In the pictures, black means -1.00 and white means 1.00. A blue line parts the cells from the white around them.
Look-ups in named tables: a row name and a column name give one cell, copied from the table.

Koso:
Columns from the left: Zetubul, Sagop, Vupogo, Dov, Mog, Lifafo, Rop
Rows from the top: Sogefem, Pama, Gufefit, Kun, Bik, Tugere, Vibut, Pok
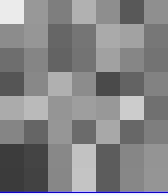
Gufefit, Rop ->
-0.10
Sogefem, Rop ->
0.12
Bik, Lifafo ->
0.60
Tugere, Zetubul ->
0.04
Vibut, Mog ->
-0.28
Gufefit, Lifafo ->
0.05
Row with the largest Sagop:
Bik

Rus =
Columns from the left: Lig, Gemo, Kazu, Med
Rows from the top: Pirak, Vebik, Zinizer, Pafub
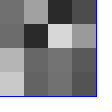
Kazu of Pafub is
-0.11
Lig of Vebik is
-0.15
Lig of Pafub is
0.58
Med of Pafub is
-0.35
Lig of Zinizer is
0.42
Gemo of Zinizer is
-0.19
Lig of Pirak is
-0.12
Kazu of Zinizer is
-0.10
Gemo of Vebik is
-0.67
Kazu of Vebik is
0.69
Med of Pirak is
-0.40
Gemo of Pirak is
0.26
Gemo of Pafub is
-0.22
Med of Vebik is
0.21
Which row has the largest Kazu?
Vebik

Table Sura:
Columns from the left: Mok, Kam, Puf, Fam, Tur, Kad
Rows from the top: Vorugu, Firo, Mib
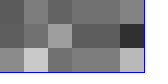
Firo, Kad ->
-0.62
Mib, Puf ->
-0.11
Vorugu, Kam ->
-0.02
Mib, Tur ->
-0.02
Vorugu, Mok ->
-0.29
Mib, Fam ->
-0.02
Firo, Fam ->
-0.27
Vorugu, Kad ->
0.03
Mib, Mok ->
0.09
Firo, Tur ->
-0.27
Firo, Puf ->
0.24
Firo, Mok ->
-0.26
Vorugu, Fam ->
-0.11
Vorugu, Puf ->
-0.22
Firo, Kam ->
-0.11
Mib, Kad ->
0.45
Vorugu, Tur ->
-0.11
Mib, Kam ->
0.58

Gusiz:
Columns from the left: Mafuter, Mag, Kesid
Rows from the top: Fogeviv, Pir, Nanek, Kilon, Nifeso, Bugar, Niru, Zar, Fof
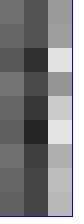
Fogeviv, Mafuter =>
-0.12
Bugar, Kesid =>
0.78
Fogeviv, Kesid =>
0.21
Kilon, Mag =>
-0.42
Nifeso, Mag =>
-0.57
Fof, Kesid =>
0.44
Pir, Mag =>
-0.36
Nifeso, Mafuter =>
-0.21
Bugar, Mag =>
-0.71
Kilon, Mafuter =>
-0.10
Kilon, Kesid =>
0.17
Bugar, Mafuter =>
-0.26
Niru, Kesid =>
0.38
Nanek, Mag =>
-0.63

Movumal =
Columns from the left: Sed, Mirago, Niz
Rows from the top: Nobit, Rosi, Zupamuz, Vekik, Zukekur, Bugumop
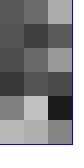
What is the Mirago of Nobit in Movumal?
-0.16
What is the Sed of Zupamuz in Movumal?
-0.39
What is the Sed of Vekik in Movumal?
-0.55
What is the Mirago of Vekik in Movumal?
-0.34
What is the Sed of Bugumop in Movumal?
0.44
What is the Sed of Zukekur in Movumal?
0.00
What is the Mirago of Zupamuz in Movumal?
-0.17
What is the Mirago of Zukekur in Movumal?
0.51
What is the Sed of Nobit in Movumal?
-0.32
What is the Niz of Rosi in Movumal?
-0.30
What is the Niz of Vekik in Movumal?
-0.43
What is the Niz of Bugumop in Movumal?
0.05
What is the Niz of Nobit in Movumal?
0.34
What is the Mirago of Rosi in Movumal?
-0.50
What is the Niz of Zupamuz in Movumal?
0.19
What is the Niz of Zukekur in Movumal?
-0.80
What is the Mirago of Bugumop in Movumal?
0.37
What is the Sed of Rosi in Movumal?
-0.34

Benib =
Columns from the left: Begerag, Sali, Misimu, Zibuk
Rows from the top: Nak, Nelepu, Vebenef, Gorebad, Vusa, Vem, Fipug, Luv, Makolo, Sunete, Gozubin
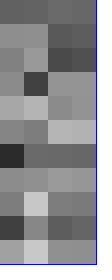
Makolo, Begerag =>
-0.02
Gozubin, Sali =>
0.57
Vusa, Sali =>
0.41
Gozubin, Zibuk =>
0.12
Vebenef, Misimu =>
-0.42
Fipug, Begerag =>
-0.66
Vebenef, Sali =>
0.20
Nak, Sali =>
-0.22
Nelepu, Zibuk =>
-0.27
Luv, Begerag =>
0.10
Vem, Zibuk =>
0.40
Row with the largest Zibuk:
Vem

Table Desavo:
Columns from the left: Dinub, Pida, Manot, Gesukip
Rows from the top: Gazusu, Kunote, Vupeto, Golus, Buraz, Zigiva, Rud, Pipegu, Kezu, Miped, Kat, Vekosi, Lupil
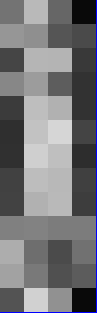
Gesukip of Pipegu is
-0.50
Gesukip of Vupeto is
-0.55
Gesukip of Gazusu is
-0.93
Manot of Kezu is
0.45
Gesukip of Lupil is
-0.93
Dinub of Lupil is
-0.35
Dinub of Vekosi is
0.27
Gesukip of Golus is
-0.61
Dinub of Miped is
0.00
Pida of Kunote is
0.12
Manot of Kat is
-0.41
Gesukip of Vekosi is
-0.28
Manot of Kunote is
-0.33
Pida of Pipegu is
0.48
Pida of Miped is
0.02
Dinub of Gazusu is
-0.10
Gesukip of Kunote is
-0.42
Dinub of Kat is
0.36
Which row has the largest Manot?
Zigiva

